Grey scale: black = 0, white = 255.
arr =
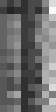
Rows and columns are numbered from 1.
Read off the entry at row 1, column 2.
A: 60
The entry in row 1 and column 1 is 87
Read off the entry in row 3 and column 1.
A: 99
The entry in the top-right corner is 218
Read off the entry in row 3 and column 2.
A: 112
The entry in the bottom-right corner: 176
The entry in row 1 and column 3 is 87
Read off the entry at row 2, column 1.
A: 60
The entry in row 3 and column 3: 124
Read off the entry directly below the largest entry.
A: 192
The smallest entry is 36
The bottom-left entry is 99
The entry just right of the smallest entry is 48
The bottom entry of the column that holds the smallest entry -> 112
